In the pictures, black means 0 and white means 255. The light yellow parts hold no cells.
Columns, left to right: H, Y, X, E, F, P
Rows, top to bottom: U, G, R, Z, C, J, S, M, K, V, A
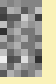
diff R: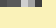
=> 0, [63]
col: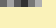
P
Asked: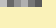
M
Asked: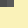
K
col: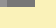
F
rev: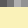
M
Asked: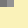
S

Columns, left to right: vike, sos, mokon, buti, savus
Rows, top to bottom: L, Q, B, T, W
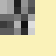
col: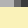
vike
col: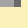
sos
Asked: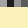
L
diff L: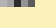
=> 2, [29]
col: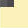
savus
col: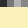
mokon
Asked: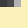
T

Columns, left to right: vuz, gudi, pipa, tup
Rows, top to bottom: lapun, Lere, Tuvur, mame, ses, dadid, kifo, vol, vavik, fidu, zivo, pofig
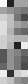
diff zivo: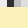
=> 2, [207]
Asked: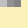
pofig
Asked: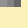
vol
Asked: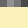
fidu

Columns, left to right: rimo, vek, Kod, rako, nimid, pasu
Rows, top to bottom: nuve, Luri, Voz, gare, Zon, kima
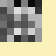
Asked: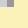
Zon
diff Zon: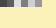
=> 1, [110]
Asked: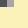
Voz

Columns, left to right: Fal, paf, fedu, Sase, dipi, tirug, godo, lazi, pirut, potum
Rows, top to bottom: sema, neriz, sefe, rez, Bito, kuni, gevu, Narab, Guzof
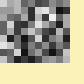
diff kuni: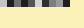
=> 3, [19]
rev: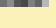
sema
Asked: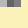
sema

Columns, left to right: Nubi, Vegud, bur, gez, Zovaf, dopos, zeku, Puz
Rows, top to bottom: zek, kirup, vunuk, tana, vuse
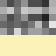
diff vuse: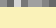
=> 0, [160]
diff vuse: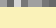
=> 6, [132]

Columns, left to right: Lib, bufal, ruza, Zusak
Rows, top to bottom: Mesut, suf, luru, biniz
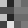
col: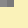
ruza
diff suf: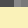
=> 2, [122]
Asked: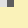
biniz
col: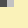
Lib
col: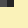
bufal
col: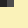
bufal
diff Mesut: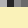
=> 0, [194]

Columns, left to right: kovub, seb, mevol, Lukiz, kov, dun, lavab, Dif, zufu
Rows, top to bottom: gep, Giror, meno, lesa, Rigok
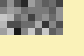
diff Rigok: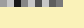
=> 5, [94]
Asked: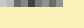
meno
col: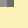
mevol
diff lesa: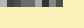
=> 1, [78]
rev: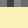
meno
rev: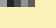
gep

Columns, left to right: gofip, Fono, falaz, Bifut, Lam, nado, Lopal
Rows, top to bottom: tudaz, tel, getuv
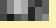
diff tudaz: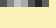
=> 5, [52]
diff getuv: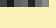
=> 2, [83]
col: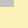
falaz
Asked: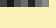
getuv
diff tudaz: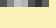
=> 3, [169]

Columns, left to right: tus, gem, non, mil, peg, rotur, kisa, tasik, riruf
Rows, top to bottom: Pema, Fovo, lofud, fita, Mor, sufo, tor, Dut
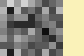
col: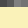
tasik
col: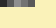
mil
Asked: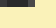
fita
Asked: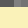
tor
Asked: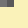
Mor

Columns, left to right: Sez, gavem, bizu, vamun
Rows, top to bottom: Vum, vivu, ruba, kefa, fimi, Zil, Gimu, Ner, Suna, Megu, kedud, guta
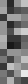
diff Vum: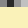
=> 0, [149]
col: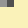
bizu
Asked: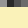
kefa
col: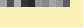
bizu
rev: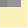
Ner

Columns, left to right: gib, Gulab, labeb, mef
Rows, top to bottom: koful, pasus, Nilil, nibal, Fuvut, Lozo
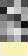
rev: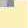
Lozo
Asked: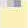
pasus

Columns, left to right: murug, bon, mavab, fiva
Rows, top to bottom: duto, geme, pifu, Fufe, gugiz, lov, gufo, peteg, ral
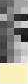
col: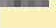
bon
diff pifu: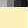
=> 3, [36]
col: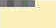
bon
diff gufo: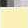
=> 0, [65]

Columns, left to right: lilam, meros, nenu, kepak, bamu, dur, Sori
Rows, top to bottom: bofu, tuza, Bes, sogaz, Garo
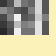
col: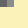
bamu
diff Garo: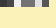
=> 0, [41]
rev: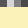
tuza

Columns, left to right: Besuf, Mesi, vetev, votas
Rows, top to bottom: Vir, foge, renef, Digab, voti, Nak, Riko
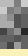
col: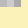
Besuf
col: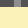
vetev
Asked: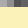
renef
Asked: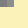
foge

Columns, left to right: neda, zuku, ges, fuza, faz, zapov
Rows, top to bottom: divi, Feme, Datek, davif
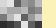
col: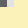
fuza
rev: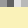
Datek
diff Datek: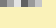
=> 1, [185]
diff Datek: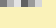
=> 5, [199]
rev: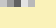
Datek
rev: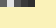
davif

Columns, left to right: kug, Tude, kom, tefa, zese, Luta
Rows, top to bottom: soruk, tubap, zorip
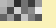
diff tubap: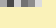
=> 5, [236]
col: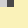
kom
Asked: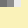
tubap
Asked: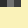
soruk
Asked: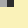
soruk

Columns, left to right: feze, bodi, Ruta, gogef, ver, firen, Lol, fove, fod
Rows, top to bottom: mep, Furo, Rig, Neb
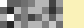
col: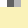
feze
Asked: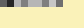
Neb
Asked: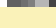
mep
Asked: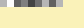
Rig

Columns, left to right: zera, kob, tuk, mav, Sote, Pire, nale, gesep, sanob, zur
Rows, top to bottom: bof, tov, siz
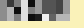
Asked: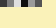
bof
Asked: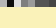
tov
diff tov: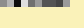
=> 4, [126]
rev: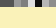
tov
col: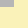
kob
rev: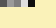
tov
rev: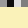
bof

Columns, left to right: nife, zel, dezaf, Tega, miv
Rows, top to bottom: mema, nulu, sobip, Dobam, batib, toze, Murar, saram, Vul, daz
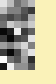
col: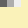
dezaf
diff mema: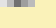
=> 3, [145]
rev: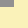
daz
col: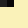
zel

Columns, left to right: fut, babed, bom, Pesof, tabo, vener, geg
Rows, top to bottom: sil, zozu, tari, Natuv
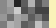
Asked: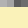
Natuv
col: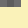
tabo
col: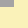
bom
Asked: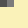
sil
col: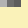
tabo

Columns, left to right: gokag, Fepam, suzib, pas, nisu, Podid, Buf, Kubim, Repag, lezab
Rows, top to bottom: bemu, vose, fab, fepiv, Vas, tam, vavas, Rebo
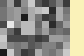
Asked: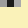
fab
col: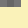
Podid
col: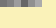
lezab
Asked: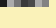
fab
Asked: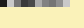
Rebo
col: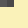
nisu
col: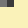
Podid

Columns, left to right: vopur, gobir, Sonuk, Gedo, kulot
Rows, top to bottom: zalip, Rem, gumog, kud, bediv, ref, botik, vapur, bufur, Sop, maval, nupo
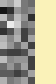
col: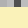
vopur
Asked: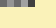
Sop
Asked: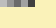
botik

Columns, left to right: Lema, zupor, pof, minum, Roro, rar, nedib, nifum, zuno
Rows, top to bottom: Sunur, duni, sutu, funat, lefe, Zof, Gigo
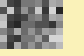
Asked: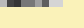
Zof
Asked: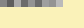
lefe
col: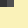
nedib

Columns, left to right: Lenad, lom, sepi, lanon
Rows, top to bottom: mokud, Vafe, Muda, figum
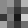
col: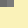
lom
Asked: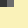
figum
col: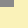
Lenad
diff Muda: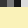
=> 3, [206]
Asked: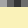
figum
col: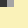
Lenad

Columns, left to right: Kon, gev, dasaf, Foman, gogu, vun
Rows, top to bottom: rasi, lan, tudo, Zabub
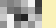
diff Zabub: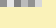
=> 1, [242]
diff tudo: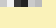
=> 5, [173]
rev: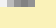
rasi
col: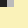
Foman
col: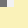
gev
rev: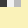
rasi
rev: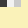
tudo

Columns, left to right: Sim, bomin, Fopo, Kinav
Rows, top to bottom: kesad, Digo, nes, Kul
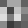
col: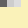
Sim
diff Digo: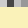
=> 3, [139]
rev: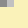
Digo
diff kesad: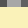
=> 0, [97]
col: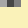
bomin

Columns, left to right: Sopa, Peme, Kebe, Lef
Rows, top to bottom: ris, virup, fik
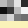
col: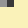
Peme
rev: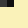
virup
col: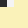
Lef
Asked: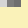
fik
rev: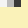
virup

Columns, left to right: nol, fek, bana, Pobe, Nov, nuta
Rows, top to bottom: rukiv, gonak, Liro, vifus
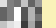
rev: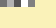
Liro
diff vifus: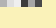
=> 0, [195]
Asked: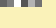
Liro
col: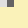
nol
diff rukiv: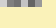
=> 0, [224]
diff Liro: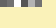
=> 1, [128]
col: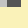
Pobe

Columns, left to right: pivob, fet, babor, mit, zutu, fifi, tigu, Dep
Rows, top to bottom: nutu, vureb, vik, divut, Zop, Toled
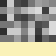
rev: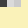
vureb
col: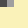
babor
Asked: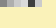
vureb

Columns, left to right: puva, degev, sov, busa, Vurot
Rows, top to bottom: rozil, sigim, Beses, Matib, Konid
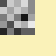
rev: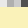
Matib
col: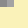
Vurot
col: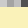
degev
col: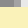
Vurot
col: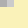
sov
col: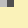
degev

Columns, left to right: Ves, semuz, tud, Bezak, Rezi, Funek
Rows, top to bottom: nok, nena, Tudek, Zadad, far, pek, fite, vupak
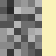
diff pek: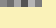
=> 0, [153]
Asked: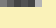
Tudek
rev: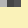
Tudek
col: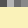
semuz
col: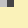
tud
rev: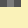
fite
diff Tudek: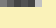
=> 5, [181]

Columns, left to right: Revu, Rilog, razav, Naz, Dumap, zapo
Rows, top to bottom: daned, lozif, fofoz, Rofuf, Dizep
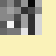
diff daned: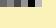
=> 5, [174]
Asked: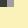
Rofuf
